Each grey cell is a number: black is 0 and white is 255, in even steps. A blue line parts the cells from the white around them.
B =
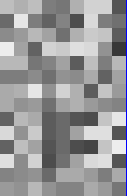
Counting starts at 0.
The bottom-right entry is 118
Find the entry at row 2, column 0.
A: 139
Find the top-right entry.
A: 84
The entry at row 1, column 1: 230
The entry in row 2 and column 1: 154
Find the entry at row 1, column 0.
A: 106
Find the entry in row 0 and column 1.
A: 176
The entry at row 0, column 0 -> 190
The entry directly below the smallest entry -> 184
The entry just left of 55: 146
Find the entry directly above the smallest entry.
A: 92
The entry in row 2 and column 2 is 184
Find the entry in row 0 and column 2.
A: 190
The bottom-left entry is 154
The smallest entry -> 55

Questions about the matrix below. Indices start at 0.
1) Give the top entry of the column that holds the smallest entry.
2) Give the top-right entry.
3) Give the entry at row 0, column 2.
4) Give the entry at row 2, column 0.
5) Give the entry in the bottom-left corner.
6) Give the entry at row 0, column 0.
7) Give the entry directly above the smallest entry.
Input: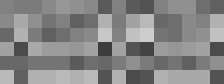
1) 90
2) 96
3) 123
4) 104
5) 185
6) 129
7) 199

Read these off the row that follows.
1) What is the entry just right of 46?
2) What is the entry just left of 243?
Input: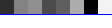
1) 131
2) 3

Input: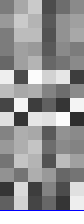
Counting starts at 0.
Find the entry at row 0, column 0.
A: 124
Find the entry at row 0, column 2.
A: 202
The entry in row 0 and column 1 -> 168
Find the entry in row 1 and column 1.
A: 202
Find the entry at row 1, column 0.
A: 153
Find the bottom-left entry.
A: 96
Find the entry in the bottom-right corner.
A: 238
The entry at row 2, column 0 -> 124
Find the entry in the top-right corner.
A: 138
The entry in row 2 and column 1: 188
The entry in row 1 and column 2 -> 180

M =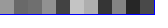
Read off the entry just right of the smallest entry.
73
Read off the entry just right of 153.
105
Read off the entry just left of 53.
175

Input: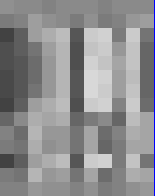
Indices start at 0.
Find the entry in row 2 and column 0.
66
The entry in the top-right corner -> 138
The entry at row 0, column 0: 144
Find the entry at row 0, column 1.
138
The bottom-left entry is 130
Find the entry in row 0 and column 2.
138
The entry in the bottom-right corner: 151
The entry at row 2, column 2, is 158
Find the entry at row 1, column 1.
130
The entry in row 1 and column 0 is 123

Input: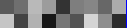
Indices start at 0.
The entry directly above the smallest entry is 156
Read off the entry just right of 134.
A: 103
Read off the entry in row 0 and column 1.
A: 111
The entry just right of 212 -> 142
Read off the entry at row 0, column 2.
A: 185

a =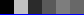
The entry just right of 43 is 89
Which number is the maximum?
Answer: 193
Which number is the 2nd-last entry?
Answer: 125

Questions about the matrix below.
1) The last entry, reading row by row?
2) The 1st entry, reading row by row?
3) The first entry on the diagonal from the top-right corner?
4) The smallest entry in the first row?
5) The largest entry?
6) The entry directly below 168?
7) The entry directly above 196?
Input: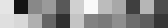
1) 55
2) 229
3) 76
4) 20
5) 249
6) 142
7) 208

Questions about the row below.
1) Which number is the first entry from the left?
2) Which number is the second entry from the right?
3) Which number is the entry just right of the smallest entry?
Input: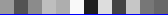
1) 154
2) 119
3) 221

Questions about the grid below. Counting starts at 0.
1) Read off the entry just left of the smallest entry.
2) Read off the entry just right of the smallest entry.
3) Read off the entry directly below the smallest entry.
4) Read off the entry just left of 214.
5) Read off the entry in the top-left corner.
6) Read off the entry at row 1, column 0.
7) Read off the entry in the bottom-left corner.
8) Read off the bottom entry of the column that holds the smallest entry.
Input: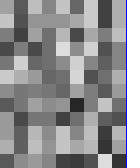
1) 148
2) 125
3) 111
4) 111
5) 161
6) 196
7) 89
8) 59

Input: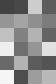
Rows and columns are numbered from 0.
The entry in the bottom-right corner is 185
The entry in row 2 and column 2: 179
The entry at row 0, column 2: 205
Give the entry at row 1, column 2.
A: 143
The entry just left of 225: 149
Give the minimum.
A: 66
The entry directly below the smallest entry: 149

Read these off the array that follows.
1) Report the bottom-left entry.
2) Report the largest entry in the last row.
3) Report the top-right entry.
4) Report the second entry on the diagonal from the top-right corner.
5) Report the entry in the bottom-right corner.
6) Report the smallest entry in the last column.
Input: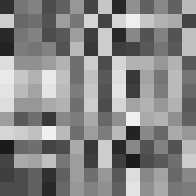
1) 76
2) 227
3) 186
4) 170
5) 124
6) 68

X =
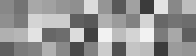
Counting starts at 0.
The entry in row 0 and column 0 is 136
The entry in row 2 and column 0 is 176
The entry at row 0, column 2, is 168
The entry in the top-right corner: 189
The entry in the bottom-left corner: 95
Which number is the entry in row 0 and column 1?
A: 115
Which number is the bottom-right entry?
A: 149
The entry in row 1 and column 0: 143
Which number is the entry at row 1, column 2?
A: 212

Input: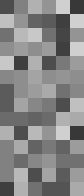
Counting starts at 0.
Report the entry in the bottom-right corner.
170
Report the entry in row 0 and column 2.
177
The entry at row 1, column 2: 99
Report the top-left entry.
77
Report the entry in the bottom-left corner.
63
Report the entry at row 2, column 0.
113
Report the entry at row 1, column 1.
148
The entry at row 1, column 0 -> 192
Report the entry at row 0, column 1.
129

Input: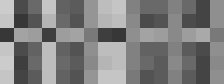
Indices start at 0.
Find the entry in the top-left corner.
204
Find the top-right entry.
143
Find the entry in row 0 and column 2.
105
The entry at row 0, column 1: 75
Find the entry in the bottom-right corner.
143
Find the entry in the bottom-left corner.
197
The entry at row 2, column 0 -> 55
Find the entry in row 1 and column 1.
55
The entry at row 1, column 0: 197

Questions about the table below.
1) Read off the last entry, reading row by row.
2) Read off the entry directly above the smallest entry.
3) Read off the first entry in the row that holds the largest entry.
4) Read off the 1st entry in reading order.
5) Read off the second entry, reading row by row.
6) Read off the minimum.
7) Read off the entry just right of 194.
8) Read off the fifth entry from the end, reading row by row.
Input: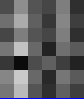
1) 62
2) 194
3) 134
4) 76
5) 142
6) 11
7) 104
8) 186
